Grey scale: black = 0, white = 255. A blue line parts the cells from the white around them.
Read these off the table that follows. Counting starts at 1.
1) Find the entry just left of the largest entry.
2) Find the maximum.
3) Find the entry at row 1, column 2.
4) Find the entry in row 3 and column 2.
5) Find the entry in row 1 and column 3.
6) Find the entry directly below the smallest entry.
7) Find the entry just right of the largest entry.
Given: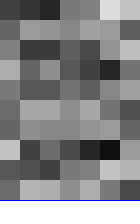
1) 128
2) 221
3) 52
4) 59
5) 38
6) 194
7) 194

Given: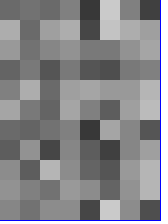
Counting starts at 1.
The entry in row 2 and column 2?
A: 106
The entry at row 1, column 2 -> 114
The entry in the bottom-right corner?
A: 78
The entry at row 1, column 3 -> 106
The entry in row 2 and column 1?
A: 173
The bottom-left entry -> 134
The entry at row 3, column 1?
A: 153
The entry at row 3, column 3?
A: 134
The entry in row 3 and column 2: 114
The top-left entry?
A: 106

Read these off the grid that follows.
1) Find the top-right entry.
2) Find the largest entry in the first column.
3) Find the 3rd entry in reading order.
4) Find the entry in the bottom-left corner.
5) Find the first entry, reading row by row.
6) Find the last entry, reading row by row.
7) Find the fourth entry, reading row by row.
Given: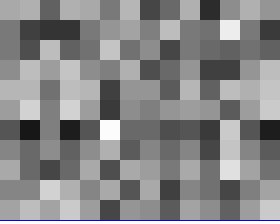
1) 149
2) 182
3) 97
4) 163
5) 169
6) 202
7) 176

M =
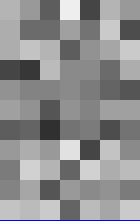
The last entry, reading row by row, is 202
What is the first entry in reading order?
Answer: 180
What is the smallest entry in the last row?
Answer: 100
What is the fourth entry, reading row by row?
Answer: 238
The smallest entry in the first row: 69
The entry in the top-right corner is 153
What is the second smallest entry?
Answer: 55
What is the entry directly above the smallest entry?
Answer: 85
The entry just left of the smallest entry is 100
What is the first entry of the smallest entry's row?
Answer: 93
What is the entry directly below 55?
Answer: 131
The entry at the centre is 146
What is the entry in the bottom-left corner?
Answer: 195
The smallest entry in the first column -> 69
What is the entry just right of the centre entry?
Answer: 131
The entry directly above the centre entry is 138
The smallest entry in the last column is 77
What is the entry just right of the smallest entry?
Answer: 115
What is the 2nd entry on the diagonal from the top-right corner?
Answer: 202
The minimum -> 48
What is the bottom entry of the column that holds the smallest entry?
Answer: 202
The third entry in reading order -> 93

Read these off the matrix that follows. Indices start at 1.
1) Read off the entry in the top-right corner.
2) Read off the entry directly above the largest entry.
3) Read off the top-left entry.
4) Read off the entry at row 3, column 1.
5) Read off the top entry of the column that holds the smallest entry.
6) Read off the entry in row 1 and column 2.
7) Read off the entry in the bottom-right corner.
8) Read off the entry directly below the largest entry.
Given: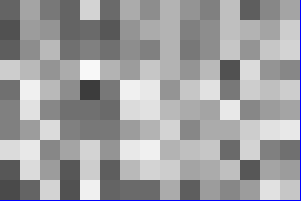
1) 164
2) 128
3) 100
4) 94
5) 211
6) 164
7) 198
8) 60

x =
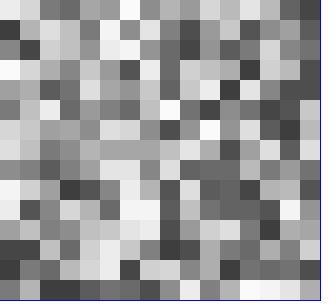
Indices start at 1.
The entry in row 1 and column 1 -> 236
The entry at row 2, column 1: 62
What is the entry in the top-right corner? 70
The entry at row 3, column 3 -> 208
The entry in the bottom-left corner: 122
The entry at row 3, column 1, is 134
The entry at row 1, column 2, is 214
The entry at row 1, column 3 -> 122
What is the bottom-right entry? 174

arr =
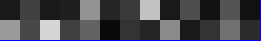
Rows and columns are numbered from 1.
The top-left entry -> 25
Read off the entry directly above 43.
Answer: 17
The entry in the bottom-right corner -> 43
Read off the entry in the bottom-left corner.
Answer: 154
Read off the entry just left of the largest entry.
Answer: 71
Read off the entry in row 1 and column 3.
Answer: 25
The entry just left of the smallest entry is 99
